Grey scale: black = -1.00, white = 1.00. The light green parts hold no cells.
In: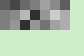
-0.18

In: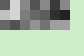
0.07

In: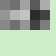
0.27

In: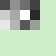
-0.13

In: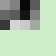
-0.94

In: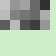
0.26

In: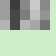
0.07

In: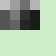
-0.13
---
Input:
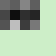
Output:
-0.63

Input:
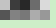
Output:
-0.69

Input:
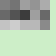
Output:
-0.53

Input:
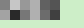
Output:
0.19

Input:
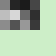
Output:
-0.17

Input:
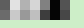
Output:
0.40

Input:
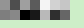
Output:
0.25

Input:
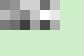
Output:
0.06

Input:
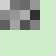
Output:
0.36

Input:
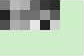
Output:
-0.13
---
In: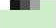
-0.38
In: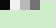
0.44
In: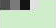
-0.85
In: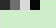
0.70
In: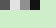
0.13
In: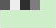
-0.64
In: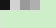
0.20
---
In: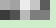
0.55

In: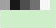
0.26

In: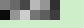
0.44

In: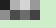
0.39

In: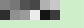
0.56

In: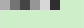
0.36
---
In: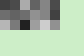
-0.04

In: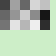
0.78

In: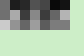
0.15

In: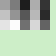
0.98

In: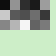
0.42

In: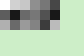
-0.17

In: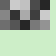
-0.33

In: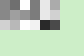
0.44
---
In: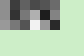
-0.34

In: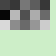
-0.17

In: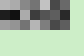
-0.09

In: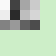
-0.24

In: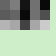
-0.48

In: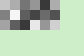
-0.55

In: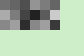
-0.65

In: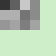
-0.01

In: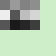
-0.70

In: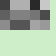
-0.33
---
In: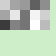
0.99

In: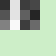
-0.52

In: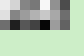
0.22

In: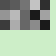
0.09

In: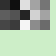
0.10

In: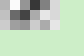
0.34

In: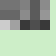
-0.39

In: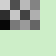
0.21

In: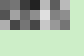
0.19

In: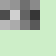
-0.02
